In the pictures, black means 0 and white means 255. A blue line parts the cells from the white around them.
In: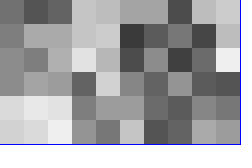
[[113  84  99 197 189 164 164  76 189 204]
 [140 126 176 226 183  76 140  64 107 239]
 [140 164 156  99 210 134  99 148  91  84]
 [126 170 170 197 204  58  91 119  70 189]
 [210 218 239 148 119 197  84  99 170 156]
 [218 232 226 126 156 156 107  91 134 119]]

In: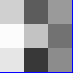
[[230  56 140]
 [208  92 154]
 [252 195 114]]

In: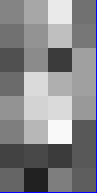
[[101  33 126  94]
 [ 66  72  59  88]
 [ 80 139  59 160]
 [113 147 191 119]
 [132 167 234 113]
 [126 183 249  88]
 [147 211 218 153]
 [107 218 175 160]]

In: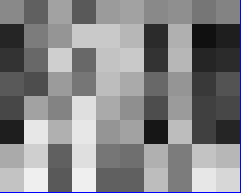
[[ 89  77 155 118 189 170 104 149  57  83]
 [137  96 162  89 155 162 137 143 118 131]
 [ 51 104 207 104 195 201  51 183  37  43]
 [ 37 124 149 201 201 183  43 176  16  30]
 [ 71 162 131 223 170 143  77 155  64  71]
 [170 207  96 223 118 111 176 124 195 183]
 [ 30 231 176 231 149 162  22 189  64  37]
 [195 239  89 239  96  96 189 124 231 215]]

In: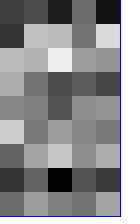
[[ 64  77  30 107  17]
 [ 52  99   3  84  58]
 [172 115  77  92  70]
 [205 121 157 135 121]
 [135 129  84 141 149]
 [107 157 129 115 164]
 [ 99 164 198 141 172]
 [186 178 239 157 149]
 [ 52 192 186 115 218]]

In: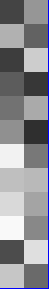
[[144  47]
 [ 92  55]
 [177  98]
 [198 106]
 [242 120]
 [249 136]
 [ 68 150]
 [217 164]
 [114 170]
 [191 185]
 [ 61 205]
 [ 76 223]]

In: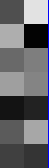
[[174   3]
 [ 19  34]
 [ 64  52]
 [105 126]
 [159 132]
 [ 91 167]
 [ 79 226]]

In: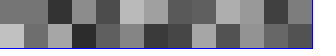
[[193 110 166  44  95 133  58  70 166  82 147 103  82]
 [117 117  51 140  76 186 160  89  95 174 153  64 125]]

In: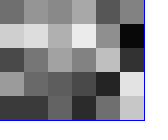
[[ 58  58  99  43 111 199]
 [155 105  93  73  36 227]
 [ 73 118 162 130 191  50]
 [111 149 137 168  86 130]
 [207 221 176 235 143   8]]
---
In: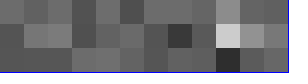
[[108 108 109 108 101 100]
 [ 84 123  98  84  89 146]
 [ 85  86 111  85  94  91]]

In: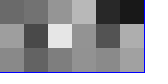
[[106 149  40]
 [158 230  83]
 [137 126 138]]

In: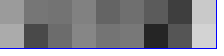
[[155 115 100  91 201]
 [171 108 116  37 211]]

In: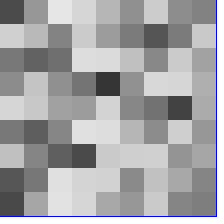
[[ 75 230 182 204 130]
 [208 131 156  85 201]
 [120 111 219 136 162]
 [140 144  53 216 175]
 [214 161 211 114 171]
 [120 134 221 140 151]
 [192  95 202 208 166]
 [ 86 224 210 193 133]
 [ 73 226 168 202 126]]

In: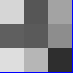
[[214 163]
 [ 95 141]
 [222  46]]

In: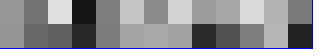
[[151 223 127 139 157 218 123]
 [149  96 125 169  41 126  35]]

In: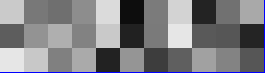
[[202 111 219 123  35 169]
 [ 93 175 201 122  89  36]
 [230 128  34  61 161  86]]
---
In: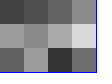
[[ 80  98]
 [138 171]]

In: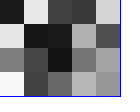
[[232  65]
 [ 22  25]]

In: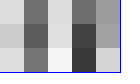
[[111 220]
 [ 92 224]]

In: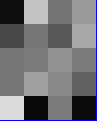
[[195 116]
 [118  88]]

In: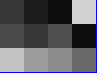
[[29 13]
 [54 78]]

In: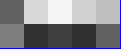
[[215 245]
 [ 50  64]]

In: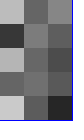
[[101 134]
 [124  94]]

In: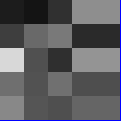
[[ 20  48]
 [105 121]]

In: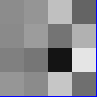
[[149 192]
 [156 116]]
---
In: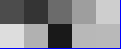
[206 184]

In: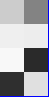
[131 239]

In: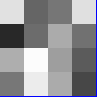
[224 171 252 119]

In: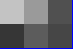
[80 92]

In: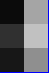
[165  48]

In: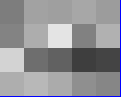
[156 129  97 184]

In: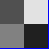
[226 129]

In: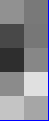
[121  72]
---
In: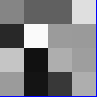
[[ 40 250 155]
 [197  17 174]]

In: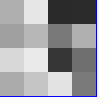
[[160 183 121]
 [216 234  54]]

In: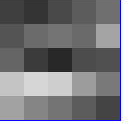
[[ 84 107 116]
 [101  59  40]]

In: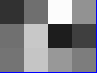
[[112 200  29]
 [116 197 152]]

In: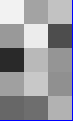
[[153 236  77]
 [ 41 185 149]]

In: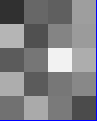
[[181  80 132]
 [ 91 118 242]]
